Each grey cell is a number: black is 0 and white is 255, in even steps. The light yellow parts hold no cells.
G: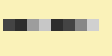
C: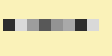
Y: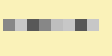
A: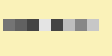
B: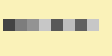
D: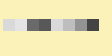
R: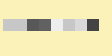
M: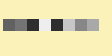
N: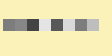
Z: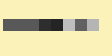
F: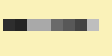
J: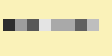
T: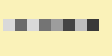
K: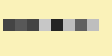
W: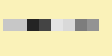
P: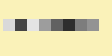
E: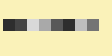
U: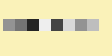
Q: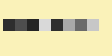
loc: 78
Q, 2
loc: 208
G, 8
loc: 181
Z, 8
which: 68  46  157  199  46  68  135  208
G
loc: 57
T, 8

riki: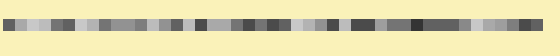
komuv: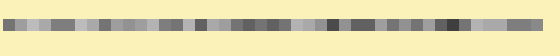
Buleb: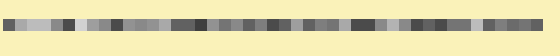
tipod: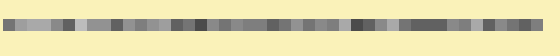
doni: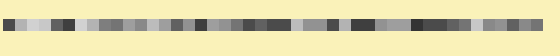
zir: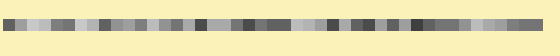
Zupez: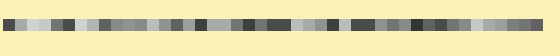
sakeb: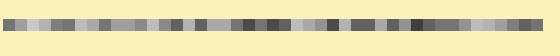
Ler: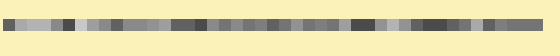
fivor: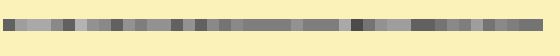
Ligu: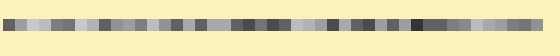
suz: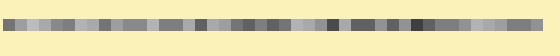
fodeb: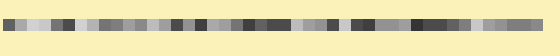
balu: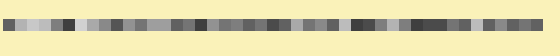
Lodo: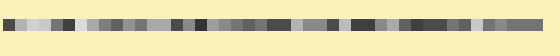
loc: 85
balu, 10
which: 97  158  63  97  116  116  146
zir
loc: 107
Buleb, 43

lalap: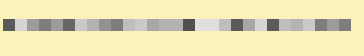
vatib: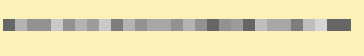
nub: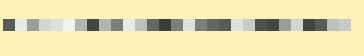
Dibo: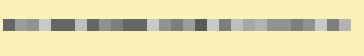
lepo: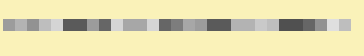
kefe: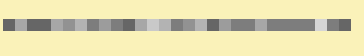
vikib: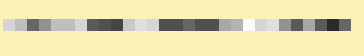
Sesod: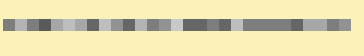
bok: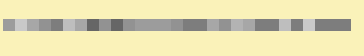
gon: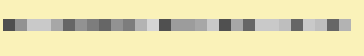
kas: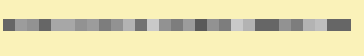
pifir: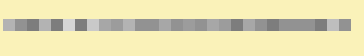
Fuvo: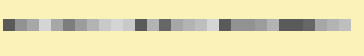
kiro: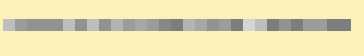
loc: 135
kiro, 14
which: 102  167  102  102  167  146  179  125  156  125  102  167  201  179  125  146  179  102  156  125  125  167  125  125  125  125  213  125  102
kefe
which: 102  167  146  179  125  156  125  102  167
kefe
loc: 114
kas, 12
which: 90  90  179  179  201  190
lepo
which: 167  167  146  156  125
kas

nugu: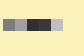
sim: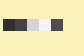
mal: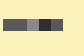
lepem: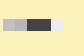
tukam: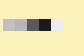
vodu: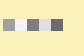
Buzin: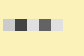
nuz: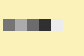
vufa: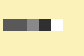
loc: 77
sim, 5
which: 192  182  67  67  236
lepem
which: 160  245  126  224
vodu

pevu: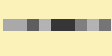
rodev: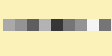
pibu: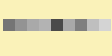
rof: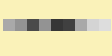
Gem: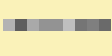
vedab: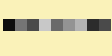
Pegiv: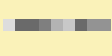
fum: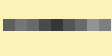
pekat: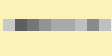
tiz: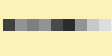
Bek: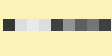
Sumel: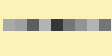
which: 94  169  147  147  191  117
Gem
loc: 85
fum, 6
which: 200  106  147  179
vedab
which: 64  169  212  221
rof
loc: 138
pekat, 8
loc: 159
Sumel, 2

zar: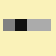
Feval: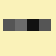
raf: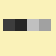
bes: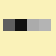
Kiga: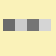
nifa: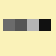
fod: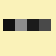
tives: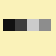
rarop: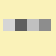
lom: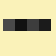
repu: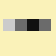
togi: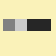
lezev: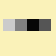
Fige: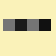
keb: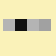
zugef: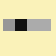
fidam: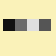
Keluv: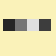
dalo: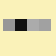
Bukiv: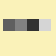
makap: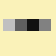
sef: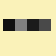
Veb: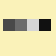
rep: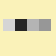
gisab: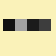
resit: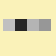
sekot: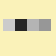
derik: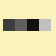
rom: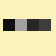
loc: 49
Bukiv, 3
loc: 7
lezev, 3
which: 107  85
nifa

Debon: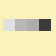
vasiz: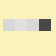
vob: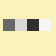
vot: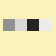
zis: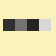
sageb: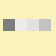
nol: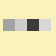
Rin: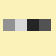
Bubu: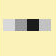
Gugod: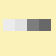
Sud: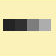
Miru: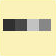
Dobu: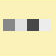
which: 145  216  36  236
vot
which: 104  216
vob
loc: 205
nol, 2
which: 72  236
Dobu
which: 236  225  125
Gugod
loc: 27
Bubu, 3

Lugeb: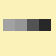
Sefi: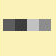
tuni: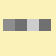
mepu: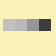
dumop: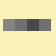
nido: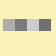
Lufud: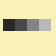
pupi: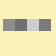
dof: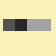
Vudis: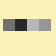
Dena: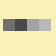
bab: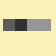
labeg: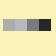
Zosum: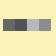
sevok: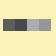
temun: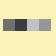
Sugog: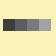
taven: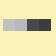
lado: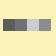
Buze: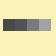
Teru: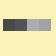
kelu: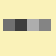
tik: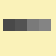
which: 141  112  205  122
pupi
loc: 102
Zosum, 1
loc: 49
bab, 2

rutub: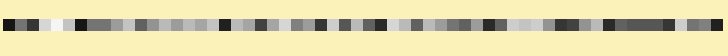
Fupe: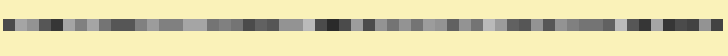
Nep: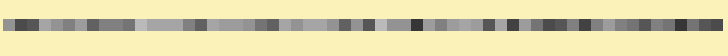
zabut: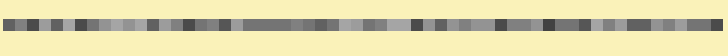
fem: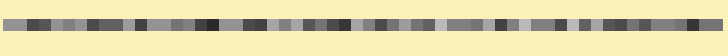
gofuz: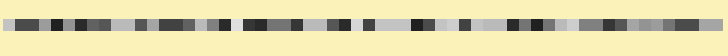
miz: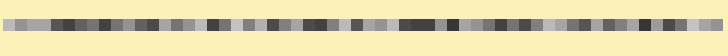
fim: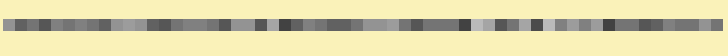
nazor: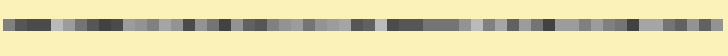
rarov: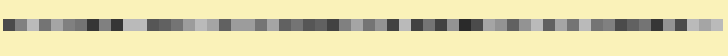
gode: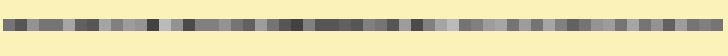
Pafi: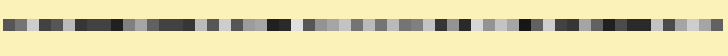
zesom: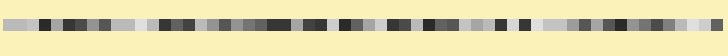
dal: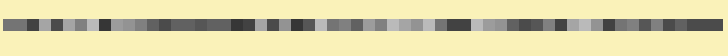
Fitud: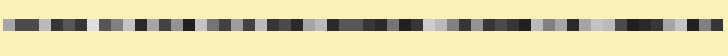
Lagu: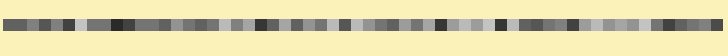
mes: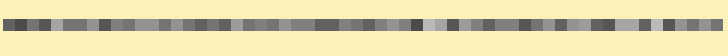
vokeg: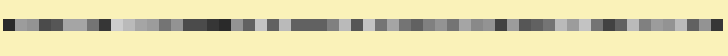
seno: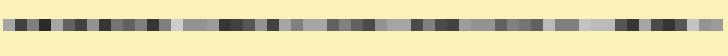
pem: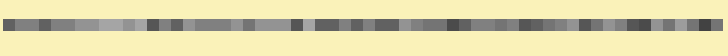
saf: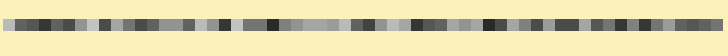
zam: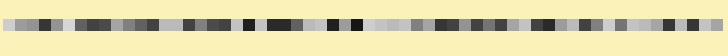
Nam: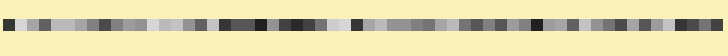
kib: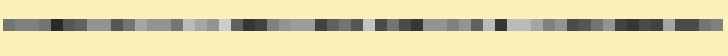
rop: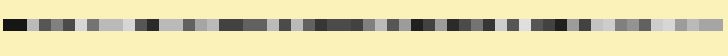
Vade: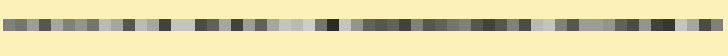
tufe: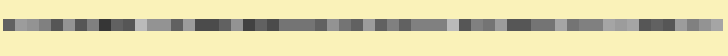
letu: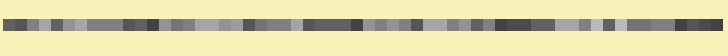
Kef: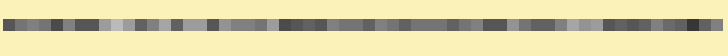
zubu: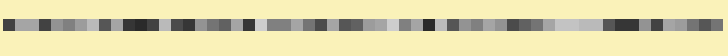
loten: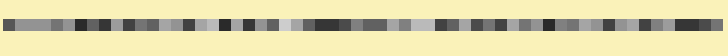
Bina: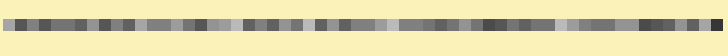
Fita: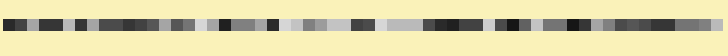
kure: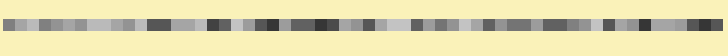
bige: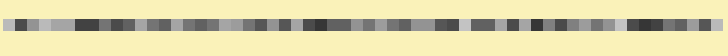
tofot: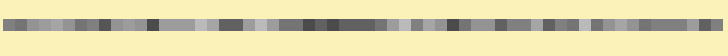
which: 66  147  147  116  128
fem
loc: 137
vokeg, 40
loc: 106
Kef, 56
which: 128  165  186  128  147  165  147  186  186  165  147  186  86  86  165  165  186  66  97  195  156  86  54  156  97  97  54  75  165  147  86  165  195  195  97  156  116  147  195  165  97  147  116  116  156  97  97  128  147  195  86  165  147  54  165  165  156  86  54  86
kure
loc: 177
miz, 22
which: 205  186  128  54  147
Fitud

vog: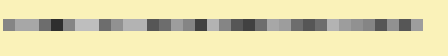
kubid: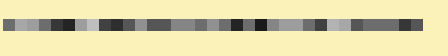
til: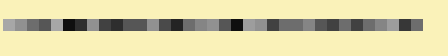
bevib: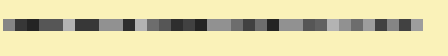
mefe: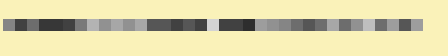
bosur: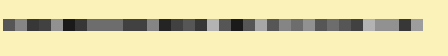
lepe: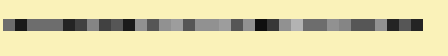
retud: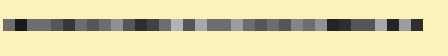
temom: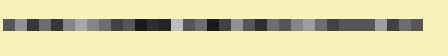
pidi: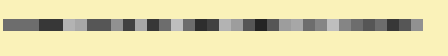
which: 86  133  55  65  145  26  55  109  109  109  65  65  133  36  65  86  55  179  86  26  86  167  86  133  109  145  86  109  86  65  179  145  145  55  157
bosur
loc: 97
bevib, 27
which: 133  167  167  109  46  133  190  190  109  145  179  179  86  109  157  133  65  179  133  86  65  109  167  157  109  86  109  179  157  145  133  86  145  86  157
vog
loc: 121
mefe, 7
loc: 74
til, 14
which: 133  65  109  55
mefe

